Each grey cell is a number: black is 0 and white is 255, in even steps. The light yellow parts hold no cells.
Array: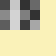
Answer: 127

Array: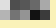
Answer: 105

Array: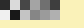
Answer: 112

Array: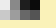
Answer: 30

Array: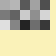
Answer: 143

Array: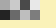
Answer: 74

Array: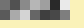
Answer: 41
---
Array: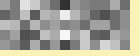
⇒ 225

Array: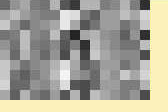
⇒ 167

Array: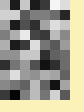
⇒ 199

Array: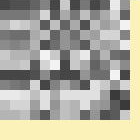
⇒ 80

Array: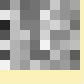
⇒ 105
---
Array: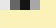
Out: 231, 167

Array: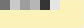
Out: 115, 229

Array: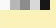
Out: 249, 23

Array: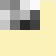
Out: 153, 64

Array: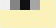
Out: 240, 166

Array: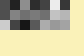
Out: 79, 163

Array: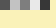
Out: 84, 55

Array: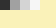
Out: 48, 246
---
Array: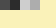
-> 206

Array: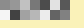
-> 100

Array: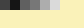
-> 173

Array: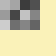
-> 133

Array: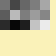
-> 195

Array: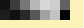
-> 194

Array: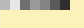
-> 90

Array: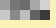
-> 98

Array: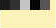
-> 6

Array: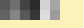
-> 220
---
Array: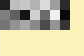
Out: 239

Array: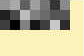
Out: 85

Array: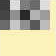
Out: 178

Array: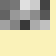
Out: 140

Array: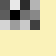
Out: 113

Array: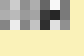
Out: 38

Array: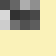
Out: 60

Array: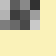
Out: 82

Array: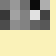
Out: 225

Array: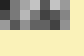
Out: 87
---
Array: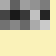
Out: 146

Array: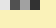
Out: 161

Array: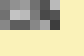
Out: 83

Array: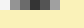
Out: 84

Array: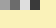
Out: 222

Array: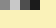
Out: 78
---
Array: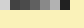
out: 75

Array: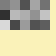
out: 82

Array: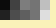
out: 125

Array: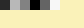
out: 130

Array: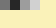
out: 157

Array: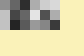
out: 46

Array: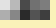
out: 74

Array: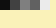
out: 127

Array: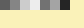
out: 204
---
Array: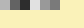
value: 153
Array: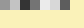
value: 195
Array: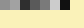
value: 144
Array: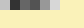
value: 152
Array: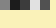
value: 81
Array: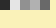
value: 145
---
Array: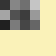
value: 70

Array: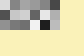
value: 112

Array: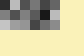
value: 149

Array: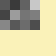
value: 108

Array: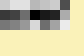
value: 152

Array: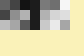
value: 89
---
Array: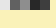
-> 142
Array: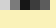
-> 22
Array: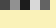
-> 28
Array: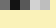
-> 88
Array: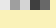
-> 212
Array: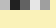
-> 98
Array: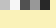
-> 81
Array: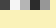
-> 181
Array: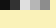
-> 223
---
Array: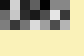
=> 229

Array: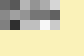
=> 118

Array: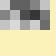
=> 54

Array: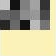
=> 152

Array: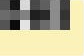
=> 140

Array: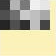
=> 191

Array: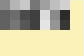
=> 138

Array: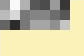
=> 109
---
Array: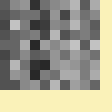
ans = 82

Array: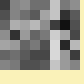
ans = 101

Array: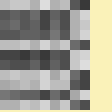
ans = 118

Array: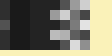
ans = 47

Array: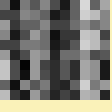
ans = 98
